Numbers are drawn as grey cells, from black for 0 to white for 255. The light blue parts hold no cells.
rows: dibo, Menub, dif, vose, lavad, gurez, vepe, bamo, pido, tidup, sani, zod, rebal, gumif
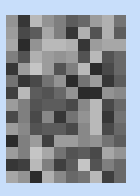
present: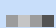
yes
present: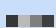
no
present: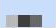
yes
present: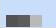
no
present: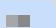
no

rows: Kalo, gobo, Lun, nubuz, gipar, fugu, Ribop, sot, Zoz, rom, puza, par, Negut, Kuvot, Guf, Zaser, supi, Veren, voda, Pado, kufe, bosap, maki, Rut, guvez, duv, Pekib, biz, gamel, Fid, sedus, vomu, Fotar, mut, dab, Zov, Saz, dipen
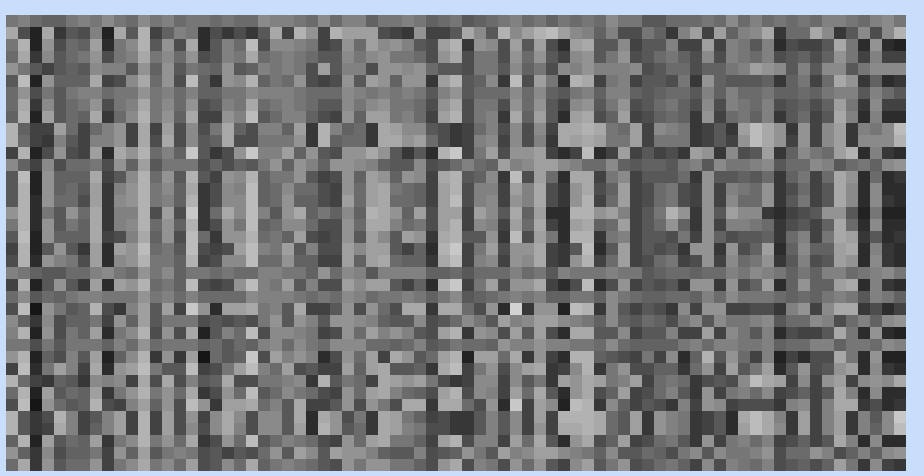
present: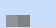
yes
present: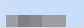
yes
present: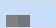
yes
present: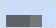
yes
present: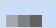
no
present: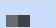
yes

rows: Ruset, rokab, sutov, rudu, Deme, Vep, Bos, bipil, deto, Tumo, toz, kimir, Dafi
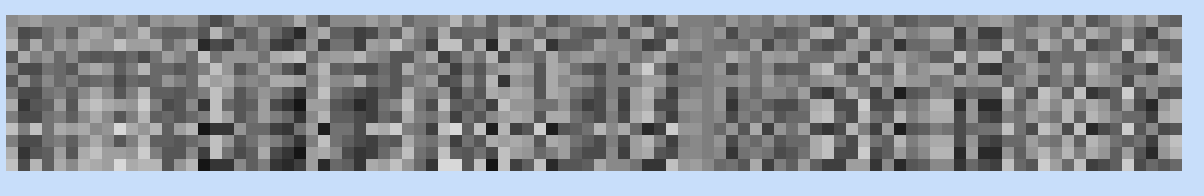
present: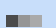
yes
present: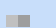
yes
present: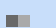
yes
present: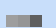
no
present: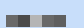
yes

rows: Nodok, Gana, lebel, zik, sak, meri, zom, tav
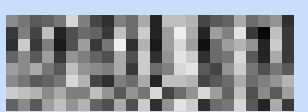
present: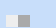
yes
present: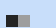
yes
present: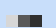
no

